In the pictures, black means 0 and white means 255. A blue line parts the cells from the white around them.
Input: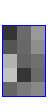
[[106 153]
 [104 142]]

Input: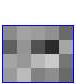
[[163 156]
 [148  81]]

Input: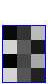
[[ 52 186]
 [ 92  25]]

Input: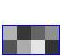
[[ 55 101]
 [172 228]]

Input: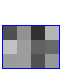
[[146  49]
 [157  98]]

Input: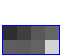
[[63 88]
 [92 99]]

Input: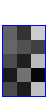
[[ 51 204]
 [ 81  64]]

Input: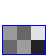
[[103 225]
 [156  34]]

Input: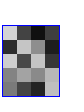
[[ 67  16]
 [197 142]]
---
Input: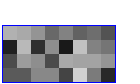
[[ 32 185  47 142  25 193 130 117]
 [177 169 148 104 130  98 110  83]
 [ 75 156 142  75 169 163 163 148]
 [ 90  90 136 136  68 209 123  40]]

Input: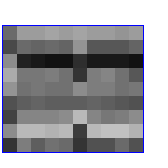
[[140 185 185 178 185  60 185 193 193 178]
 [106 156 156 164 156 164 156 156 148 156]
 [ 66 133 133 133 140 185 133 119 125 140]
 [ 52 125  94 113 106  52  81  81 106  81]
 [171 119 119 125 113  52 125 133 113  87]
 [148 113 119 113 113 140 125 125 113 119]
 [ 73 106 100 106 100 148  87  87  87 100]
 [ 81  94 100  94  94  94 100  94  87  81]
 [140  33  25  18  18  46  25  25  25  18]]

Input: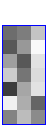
[[131 188 139]
 [241 173 101]
 [ 60 166 226]
 [ 88 152 249]
 [109 125 196]
 [204 117 219]
 [159  88 226]]

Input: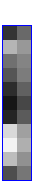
[[243 175]
 [217 160]
 [181 152]
 [189 145]
 [112 132]
 [ 85 124]
 [ 78 118]
 [ 52 105]
 [ 45  97]
 [ 37  91]
 [ 22  71]]

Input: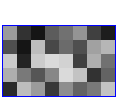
[[ 42 189 155  56 142  99 121 195]
 [174 121  86 135 218 195  50  99]
 [155  50  21  92 113 148  64  29]
 [203  35 203 218 210  64 174 113]
 [ 79  21 189  72 107  79 161 182]]

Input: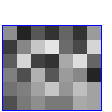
[[ 93 213  65  51 169 221 101]
 [ 59 135 198 229 107  73 213]
 [114 127 162 198 149 190 162]
 [ 79 121 142 121 121 169 162]
 [127  79 177  87 155 135  36]
 [142  36  87  51 101  51 155]]
